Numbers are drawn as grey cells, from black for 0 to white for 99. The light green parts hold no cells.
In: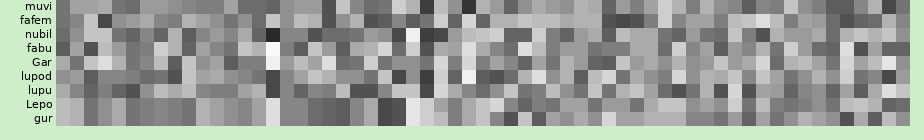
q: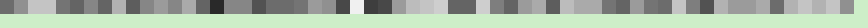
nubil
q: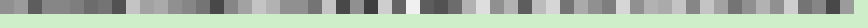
lupod

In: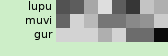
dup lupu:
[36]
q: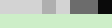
gur
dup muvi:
[46]
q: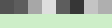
lupu

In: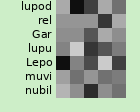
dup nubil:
[55]
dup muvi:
[44]
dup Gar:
[55]
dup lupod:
[66]
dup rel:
[58]
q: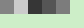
lupu

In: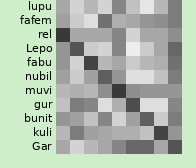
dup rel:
[65]
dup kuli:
[68]
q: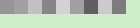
bunit

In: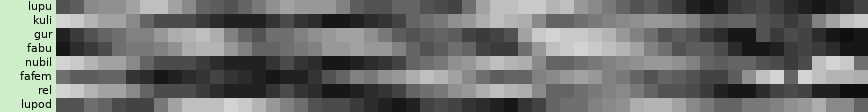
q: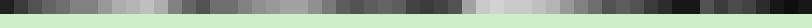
gur
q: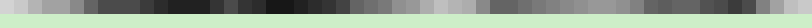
kuli
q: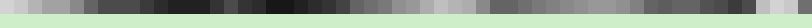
nubil

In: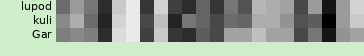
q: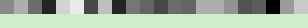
kuli
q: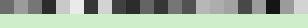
lupod

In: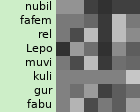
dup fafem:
[47]
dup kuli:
[50]
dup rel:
[73]
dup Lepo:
[19]
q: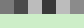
rel

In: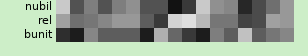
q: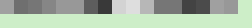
rel
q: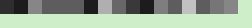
bunit

